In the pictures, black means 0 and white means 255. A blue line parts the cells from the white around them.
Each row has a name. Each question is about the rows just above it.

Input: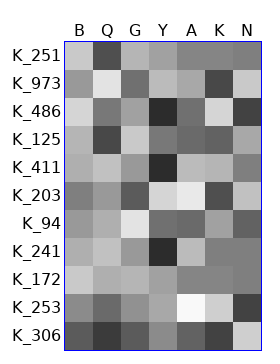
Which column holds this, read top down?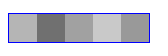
G
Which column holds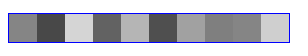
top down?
K
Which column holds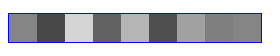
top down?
K

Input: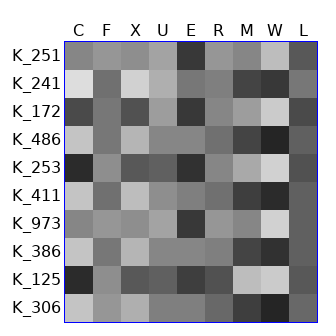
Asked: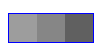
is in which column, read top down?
U
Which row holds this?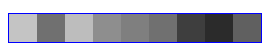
K_411
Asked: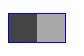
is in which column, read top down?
M
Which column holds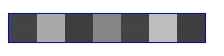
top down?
M
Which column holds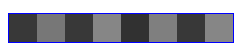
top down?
E

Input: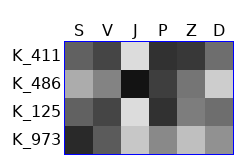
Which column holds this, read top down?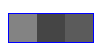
V
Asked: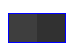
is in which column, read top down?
P
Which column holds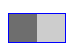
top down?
D
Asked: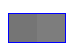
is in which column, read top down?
Z
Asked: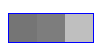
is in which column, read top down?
Z
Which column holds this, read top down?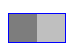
Z
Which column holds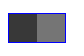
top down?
Z

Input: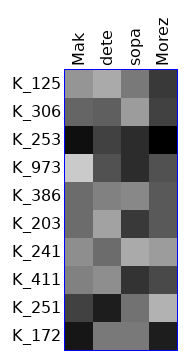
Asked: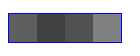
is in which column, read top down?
dete
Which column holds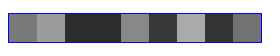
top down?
sopa
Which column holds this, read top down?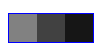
Mak
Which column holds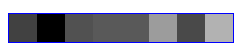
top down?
Morez
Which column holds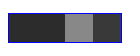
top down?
sopa

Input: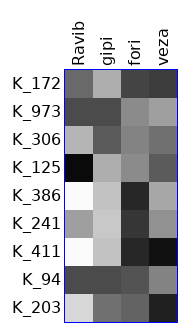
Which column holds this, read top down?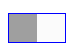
Ravib
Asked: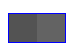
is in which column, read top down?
fori
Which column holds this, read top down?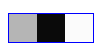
Ravib

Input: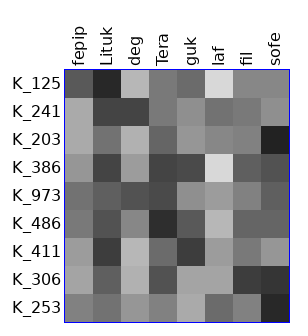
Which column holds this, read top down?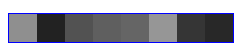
sofe
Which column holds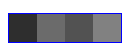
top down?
Tera
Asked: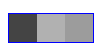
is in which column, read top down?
deg
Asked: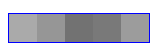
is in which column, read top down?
fepip
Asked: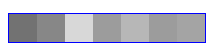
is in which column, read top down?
laf

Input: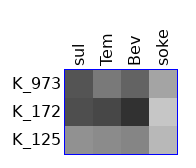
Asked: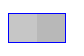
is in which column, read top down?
soke
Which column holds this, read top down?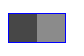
Tem
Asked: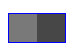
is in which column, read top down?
Tem
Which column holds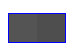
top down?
sul

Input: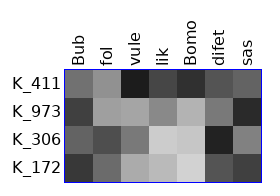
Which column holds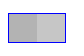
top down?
Bomo
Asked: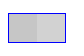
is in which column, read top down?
Bomo
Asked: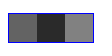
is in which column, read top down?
sas
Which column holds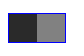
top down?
sas
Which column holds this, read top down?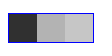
Bomo

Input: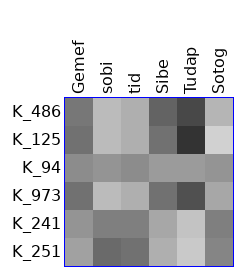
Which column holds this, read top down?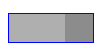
tid
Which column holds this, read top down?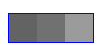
Sibe
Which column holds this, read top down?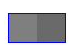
sobi
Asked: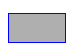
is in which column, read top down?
tid
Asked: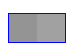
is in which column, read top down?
Gemef
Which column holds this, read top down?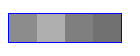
tid
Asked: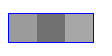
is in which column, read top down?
Sibe

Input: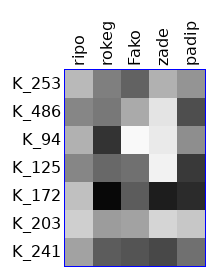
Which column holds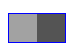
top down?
Fako
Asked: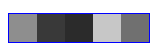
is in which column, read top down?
padip
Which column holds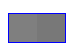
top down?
rokeg
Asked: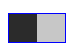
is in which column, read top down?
padip
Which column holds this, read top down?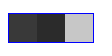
padip
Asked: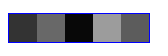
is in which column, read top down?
rokeg
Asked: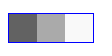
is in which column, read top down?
Fako

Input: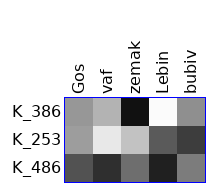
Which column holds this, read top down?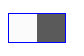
Lebin
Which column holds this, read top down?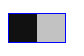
zemak
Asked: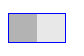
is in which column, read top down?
vaf
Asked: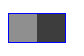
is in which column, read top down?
bubiv
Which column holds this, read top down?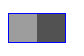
Gos
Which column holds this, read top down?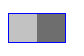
zemak

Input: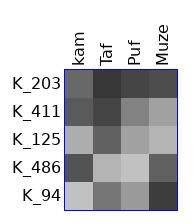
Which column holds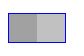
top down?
Puf
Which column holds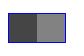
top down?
Puf
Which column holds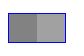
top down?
Puf
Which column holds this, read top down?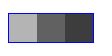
Muze

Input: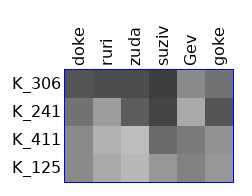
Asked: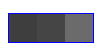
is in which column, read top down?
suziv
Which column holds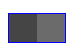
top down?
suziv
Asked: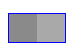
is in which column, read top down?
Gev
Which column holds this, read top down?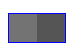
goke
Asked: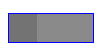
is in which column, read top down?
doke
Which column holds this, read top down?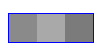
Gev
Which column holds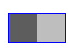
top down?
zuda

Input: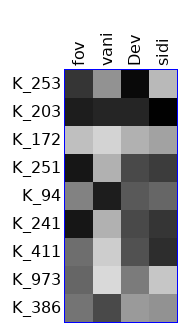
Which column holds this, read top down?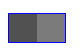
Dev
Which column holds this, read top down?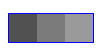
Dev
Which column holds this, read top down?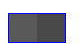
Dev
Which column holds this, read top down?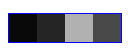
Dev
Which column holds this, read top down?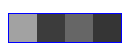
sidi

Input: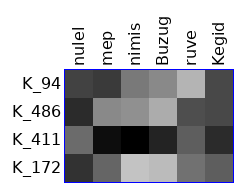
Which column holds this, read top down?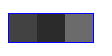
nulel
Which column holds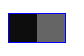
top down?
mep
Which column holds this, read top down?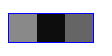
mep
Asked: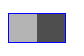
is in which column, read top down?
ruve

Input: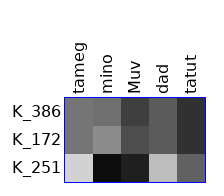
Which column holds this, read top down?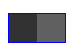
tatut
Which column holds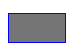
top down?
tameg
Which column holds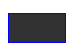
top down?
tatut

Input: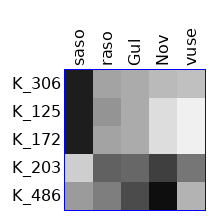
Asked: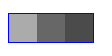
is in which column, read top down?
Gul
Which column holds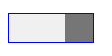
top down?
vuse
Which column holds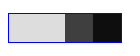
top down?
Nov
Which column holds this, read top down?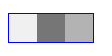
vuse

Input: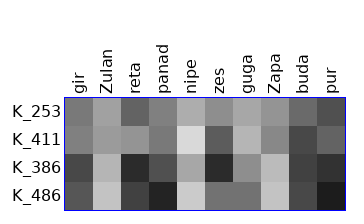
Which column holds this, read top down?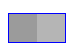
Zulan
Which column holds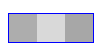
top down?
nipe

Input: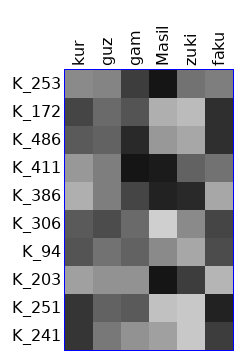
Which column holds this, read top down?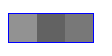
guz
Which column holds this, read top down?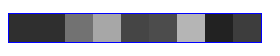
faku

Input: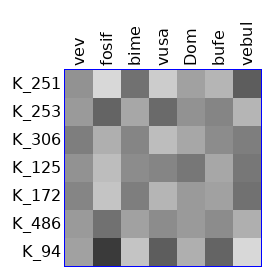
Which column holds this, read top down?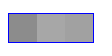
bufe
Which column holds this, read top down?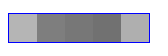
vebul
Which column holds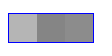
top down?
bufe

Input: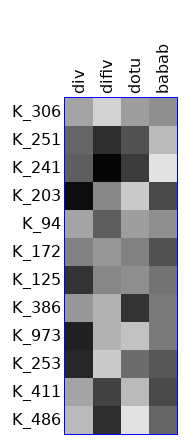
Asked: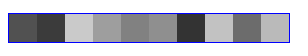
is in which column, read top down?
dotu
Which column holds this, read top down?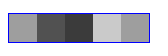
dotu
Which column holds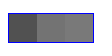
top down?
babab
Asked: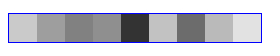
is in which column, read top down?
dotu

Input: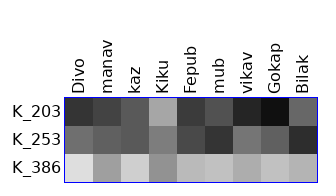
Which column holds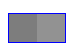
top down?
Kiku
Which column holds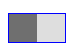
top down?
Divo

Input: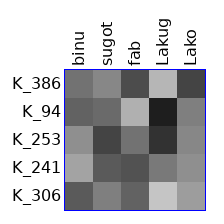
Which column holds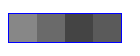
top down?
sugot
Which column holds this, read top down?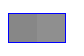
Lako
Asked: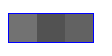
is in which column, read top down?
fab
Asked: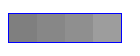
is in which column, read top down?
Lako
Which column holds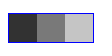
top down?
Lakug

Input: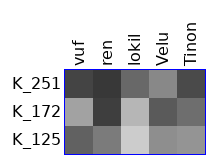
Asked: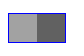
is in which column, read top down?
vuf
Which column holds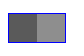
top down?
Velu
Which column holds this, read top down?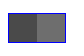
Tinon
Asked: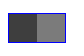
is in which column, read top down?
ren

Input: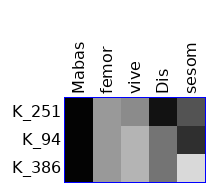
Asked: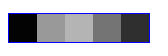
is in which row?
K_94
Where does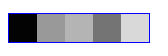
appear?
K_386
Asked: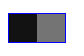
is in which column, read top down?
Dis
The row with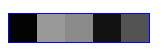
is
K_251
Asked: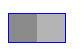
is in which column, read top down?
vive
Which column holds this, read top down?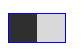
sesom

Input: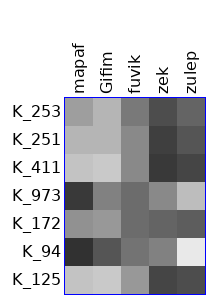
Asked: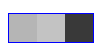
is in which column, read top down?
mapaf
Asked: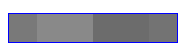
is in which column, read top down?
fuvik
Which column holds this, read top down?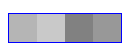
Gifim
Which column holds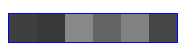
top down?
zek

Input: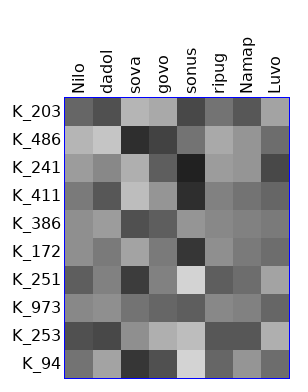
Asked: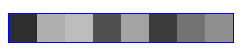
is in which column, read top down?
sova
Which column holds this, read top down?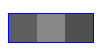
Nilo
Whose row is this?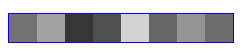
K_94
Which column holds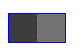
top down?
sova
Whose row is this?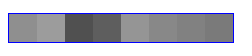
K_386

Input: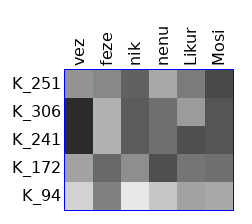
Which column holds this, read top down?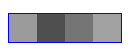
Likur
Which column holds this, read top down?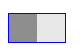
nik
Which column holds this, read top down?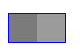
Likur
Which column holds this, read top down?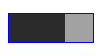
vez
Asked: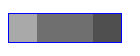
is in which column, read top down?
nenu
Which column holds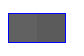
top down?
nik

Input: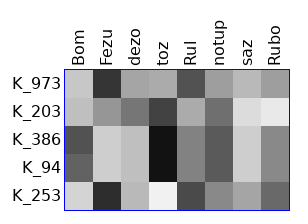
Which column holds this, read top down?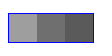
notup
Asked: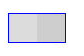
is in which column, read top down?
saz
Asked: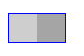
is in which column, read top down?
saz
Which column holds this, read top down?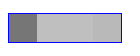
dezo

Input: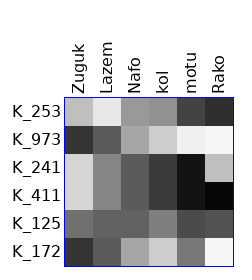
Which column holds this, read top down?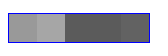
Nafo
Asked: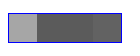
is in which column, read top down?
Nafo

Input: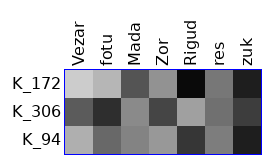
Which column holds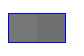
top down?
res
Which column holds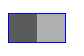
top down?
Vezar
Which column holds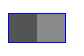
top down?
Mada
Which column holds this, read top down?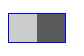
Vezar
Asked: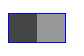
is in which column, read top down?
Zor
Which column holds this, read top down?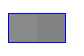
Mada

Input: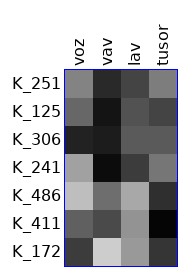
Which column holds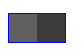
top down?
voz
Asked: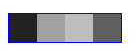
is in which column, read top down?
voz
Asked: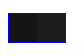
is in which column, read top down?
vav
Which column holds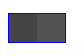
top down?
lav
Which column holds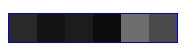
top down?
vav
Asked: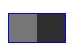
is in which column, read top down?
tusor
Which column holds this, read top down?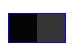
tusor

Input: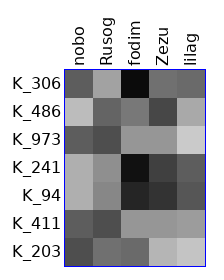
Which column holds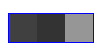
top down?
Zezu
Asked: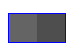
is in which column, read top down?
Rusog
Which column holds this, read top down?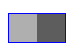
nobo
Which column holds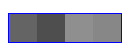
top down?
Rusog
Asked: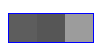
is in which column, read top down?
lilag

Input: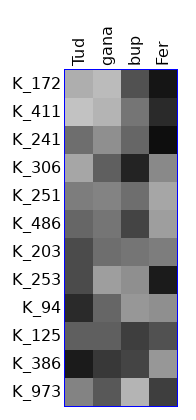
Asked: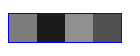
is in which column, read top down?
Fer
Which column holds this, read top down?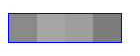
Fer
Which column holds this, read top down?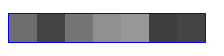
bup

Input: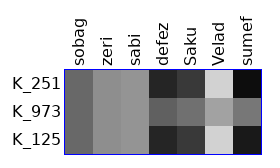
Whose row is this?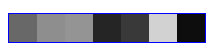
K_251
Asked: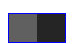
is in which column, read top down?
defez
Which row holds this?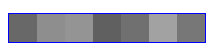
K_973
